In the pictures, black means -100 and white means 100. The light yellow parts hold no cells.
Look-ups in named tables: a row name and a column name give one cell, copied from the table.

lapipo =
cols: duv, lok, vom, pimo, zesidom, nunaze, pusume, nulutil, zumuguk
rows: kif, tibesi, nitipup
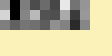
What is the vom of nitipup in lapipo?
-8
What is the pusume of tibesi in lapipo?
33
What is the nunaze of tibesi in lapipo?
-38
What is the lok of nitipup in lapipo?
-24
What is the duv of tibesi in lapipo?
67
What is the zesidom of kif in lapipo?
-16
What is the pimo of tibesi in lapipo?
45
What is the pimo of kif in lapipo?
-40
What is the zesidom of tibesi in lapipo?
-36
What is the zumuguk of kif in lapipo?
17
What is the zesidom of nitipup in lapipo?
-27
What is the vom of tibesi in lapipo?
4
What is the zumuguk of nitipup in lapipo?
5

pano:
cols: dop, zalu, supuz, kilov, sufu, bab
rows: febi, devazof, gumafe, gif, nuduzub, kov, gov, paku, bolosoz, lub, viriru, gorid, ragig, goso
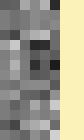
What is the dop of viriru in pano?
-3
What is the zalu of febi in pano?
-24
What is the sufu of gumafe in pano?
-1
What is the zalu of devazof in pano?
-11
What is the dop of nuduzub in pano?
24
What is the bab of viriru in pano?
58
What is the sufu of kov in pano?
-17
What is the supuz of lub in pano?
-20
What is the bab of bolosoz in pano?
-30
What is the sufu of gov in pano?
-27
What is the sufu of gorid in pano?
-1
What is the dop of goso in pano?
-3
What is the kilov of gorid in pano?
8
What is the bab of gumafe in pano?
7
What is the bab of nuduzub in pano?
-15
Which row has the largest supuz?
febi

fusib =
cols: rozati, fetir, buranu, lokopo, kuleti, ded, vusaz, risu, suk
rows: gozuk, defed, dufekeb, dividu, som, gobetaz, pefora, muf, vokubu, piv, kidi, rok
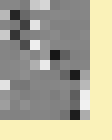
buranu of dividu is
-2
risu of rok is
-77
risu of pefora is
3
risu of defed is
4
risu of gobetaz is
1
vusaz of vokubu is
7
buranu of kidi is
12
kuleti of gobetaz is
20
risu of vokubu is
1
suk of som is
4
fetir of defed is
-71
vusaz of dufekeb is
2
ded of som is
5
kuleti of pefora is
83
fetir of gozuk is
6
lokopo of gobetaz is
4
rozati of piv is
18
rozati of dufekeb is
4
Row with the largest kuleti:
pefora

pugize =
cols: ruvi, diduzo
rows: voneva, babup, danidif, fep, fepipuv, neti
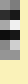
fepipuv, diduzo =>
62
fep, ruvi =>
-90
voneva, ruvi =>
19
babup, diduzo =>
-81
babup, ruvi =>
-65
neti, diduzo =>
16
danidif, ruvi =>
32
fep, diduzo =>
-82
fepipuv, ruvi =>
7
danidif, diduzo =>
88
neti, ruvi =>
17
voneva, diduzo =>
-2
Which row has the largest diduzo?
danidif

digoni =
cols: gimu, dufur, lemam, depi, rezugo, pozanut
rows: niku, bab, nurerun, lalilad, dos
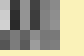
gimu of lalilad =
-24
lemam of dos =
-29
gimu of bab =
61
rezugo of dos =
-4
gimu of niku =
51
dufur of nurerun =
-68
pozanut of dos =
-1
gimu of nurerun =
64
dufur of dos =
-3
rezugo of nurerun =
3
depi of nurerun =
-54
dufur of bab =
-64
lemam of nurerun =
16
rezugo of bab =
2
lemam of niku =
15
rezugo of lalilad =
-6
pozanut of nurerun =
14
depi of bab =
-52
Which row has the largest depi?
dos

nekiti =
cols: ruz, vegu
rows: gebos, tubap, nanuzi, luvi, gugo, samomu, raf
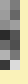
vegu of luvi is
-34
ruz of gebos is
28
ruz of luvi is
-67
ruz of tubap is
22
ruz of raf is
-56
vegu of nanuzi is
24

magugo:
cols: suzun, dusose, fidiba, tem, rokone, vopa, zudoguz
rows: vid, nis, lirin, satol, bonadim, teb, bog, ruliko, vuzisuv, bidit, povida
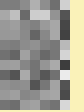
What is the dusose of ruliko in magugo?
-34
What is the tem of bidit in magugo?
10
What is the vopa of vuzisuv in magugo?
28
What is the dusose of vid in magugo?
-2
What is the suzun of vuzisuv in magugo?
14
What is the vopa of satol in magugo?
32
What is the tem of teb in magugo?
0
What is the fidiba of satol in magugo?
8
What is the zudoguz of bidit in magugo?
-41
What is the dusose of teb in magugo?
-21
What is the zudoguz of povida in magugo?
69
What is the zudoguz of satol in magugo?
-48
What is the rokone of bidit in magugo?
26
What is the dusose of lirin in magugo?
24
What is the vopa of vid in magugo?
-13
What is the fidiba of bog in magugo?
5
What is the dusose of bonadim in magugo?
-2
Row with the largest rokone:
nis

